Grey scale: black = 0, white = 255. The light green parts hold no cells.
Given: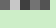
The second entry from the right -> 115
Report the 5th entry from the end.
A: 103
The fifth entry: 83

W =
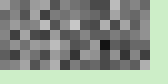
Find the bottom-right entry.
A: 175
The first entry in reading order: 164
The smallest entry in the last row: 63
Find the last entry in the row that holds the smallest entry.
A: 104
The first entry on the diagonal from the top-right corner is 104
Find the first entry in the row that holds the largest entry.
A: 124
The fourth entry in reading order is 155
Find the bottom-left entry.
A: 124
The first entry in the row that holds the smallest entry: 114
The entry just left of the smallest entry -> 155
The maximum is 199
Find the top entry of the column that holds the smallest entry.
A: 74
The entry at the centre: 94
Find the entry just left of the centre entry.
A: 83
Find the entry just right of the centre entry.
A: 133
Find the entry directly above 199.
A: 133
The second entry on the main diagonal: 133
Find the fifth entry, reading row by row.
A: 164
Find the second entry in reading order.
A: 124
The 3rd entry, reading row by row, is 104
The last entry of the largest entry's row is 145
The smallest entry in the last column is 63
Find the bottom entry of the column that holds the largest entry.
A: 124
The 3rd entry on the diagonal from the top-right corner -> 164
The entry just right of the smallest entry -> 94
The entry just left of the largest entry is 145

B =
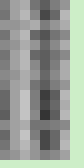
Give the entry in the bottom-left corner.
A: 137
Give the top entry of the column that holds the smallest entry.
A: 94
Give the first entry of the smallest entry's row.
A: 94
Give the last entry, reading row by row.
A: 161
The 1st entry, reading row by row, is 125
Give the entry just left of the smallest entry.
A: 137
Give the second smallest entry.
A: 61
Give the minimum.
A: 52
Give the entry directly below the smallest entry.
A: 116
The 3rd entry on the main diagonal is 161
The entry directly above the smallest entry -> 72
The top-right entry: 149
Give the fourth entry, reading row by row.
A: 116
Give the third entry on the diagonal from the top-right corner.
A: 125
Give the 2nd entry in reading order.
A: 161
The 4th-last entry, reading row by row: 149

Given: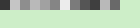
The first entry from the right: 105
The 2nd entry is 197
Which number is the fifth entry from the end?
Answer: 123
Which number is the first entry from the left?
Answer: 54

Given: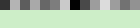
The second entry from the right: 114
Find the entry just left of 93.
180
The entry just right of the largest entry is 157
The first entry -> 51

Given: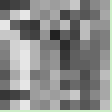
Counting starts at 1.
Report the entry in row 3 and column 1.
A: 230
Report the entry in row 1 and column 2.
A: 65
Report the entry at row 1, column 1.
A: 54
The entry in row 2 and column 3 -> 230
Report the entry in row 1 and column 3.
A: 76
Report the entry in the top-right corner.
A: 157
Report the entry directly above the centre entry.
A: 116
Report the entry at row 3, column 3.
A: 65
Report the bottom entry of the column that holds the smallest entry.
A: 179
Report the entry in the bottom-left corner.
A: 105
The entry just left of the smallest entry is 148
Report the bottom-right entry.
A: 188
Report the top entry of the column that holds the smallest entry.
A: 157
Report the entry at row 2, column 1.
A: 116
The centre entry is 148
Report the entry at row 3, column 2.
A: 95
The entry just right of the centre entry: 54
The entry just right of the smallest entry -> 95
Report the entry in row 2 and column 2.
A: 199
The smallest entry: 33

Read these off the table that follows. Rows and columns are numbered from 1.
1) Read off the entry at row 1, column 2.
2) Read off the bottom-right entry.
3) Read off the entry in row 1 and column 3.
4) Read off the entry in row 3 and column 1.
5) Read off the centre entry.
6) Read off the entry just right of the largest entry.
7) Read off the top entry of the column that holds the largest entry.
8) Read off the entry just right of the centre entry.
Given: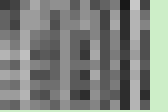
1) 67
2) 90
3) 123
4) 99
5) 99
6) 67
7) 200
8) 55

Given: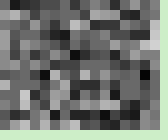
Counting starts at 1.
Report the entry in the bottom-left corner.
105
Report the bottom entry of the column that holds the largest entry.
127
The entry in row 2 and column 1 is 157
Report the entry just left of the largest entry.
188
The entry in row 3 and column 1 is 117
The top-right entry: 127
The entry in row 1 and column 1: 105
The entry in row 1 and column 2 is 25
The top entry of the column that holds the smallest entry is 96
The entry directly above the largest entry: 199
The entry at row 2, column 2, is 178
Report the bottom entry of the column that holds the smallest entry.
138
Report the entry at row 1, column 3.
46
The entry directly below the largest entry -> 127
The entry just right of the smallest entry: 105
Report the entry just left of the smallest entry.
105
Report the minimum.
5
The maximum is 209

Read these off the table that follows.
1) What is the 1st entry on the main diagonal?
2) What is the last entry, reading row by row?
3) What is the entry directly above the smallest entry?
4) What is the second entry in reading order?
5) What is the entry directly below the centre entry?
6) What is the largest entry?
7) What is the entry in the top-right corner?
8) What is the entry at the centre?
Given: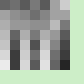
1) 100
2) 37
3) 60
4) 111
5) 81
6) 235
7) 205
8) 121

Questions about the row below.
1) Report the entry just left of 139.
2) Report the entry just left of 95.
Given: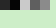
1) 95
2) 202

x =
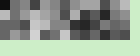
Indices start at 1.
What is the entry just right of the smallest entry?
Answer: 113
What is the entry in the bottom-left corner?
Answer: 102
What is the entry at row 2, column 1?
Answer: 186
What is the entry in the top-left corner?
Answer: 15
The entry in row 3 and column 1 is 102
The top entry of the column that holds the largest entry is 67
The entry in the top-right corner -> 186
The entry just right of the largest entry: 90
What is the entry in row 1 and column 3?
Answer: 133
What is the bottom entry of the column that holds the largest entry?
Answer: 210
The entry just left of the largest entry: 122
